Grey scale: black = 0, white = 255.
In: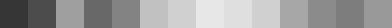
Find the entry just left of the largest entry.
208
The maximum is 231

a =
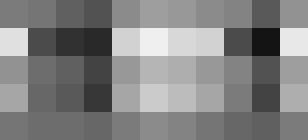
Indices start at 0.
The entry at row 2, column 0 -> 146
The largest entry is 239
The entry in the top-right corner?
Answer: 146
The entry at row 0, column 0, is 123
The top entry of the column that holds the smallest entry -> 89
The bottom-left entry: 117
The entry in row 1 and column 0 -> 224
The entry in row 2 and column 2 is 96
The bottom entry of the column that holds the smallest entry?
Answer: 96
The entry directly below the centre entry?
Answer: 203
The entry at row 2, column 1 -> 109
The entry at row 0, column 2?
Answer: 96
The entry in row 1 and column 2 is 49
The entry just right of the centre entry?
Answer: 174
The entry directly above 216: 152
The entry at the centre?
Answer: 181

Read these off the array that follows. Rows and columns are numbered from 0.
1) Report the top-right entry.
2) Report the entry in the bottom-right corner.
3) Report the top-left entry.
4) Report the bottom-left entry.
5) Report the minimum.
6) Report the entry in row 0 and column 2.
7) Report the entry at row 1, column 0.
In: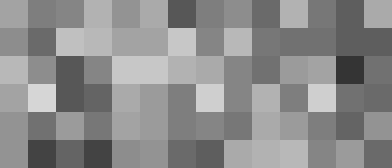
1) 170
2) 106
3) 163
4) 147
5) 52
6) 133
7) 141

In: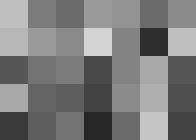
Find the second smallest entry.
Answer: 45
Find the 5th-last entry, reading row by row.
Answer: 115
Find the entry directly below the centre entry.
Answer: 66
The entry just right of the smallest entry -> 107
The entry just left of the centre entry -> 123
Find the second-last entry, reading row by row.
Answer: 197
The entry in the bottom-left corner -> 59
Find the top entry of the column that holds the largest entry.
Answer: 154
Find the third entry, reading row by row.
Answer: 107
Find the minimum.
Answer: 38

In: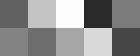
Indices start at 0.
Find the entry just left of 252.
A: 195
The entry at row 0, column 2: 252
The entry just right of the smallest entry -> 123

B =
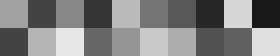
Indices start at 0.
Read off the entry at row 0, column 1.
67
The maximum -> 231
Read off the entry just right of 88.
38
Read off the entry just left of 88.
116

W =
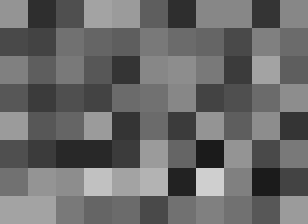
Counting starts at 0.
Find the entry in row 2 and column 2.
121
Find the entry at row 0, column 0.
148
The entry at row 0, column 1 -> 46
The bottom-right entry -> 155
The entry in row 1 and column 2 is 113
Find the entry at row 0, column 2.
79
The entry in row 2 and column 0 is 128
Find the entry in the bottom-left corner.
163
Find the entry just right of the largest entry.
128
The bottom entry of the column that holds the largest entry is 128
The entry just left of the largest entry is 34
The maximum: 207
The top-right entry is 135
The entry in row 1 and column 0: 73
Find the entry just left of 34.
179

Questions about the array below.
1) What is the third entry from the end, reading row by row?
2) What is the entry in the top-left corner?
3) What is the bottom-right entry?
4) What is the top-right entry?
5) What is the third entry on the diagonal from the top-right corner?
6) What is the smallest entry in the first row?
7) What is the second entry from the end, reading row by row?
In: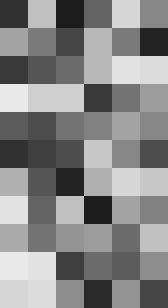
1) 42
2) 49
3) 70
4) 135
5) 184
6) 29
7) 148

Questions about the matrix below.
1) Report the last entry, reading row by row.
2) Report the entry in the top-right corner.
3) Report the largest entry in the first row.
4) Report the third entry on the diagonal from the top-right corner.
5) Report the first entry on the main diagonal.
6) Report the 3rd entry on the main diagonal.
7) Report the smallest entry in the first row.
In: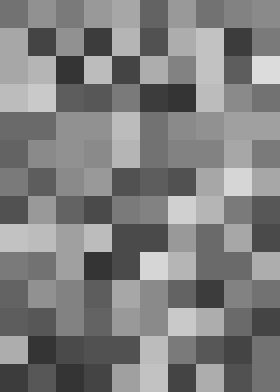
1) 114
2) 138
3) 167
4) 194
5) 114
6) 52
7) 99

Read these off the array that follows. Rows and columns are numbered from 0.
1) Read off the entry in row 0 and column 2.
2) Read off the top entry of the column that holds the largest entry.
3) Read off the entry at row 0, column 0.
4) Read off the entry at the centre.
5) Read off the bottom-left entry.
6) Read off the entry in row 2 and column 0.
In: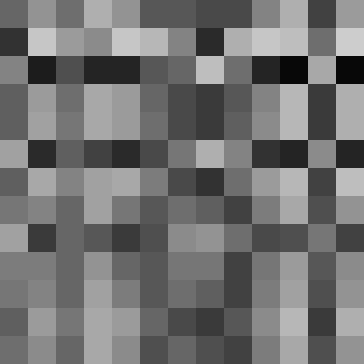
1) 110
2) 155
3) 102
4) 73
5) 110
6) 131

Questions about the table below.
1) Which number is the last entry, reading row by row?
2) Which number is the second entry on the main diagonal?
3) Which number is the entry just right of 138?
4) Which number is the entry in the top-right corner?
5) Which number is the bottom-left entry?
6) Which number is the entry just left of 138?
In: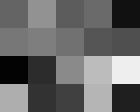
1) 31
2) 126
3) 188
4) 17
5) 174
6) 44

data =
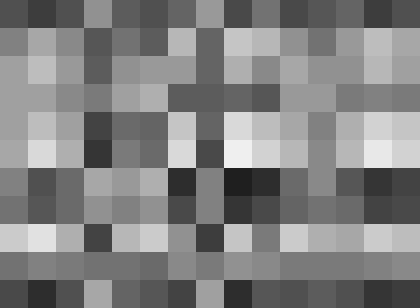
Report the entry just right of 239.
210
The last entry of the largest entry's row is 210
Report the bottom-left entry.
73
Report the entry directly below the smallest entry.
53
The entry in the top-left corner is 80
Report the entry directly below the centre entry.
129
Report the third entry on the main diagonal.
153
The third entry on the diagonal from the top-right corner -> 145
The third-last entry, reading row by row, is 80
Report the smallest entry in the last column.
61
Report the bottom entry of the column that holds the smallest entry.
45
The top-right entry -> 80
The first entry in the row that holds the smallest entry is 129
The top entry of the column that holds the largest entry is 73
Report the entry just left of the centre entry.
217
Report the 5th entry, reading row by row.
92
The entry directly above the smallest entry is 239
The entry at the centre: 73
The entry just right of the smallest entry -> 45
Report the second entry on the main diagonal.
167
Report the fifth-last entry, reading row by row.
80
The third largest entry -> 225
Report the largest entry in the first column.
203
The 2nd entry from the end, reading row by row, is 53
